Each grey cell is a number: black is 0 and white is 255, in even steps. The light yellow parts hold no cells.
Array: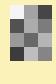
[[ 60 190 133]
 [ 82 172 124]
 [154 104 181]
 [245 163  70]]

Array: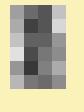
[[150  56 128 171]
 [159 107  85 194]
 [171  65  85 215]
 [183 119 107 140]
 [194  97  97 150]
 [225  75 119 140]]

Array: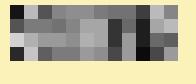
[[ 21 186  84 133 142 142 123 114 114  62 186 133]
 [ 41 197  95 123 123 154 142  72 154  11  72 154]
 [ 84 123 123 114 133 166 166  52 105  30 166 186]
 [209 176 154 154 142 176 166  52 154  30 105  95]]

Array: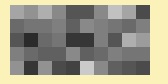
[[ 85  43 106 117  54  54 127  85 175 156]
 [106 117 117 127  96 137 127 117 106 127]
 [127 106  96  96 137  96 106 127 117 117]
 [146  54 146  75  66 202 137  96  85  75]
 [165 146 175 137  85  85 137 193 165  75]]

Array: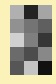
[[ 86 196  17]
 [107  76 136]
 [145 116  95]
 [176  35 165]
 [208 127  54]]

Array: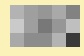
[[169 140 140 179  58]
 [179 159 150 169 130]
 [202 159 120 150 191]]

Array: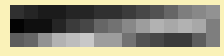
[[  3  15  15  37  59  71 102 114 136 157 178 168 178 168 126]
 [ 48  37  27  27  37  37  48  48  59  71  82 102 126 136 146]
 [ 93 102 146 178 189 200 157 157 114  82  71  59  59  93 126]]
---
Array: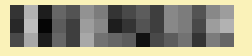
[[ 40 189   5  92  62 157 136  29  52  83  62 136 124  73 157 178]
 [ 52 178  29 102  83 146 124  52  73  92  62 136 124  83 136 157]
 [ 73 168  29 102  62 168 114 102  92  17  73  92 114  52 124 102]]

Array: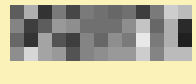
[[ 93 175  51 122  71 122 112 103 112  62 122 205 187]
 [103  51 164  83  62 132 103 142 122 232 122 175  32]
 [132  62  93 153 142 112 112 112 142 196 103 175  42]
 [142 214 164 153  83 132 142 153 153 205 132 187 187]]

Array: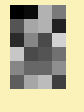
[[  0  10 178 122]
 [ 42 134  74 210]
 [ 84 166 178  33]
 [ 93 166 188  63]
 [134 103 103 143]
 [199  74  84 113]]

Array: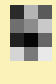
[[ 33   5 102]
 [ 42 180  90]
 [111 140 201]
 [213 121 233]]

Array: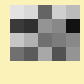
[[ 58  48 148 136  18]
 [112  91 168  82 148]
 [198 177 112 124 136]
 [227 217 100 207 187]]

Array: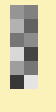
[[ 56 228]
 [118 140]
 [149 128]
 [158 118]
 [178  98]
 [216  68]]

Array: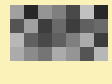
[[ 84 160  61 106  61  96 106]
 [160  40 149 127  73 193  40]
 [171 139 117 171 149  84 183]
 [183  96  73  96 127 171  61]]
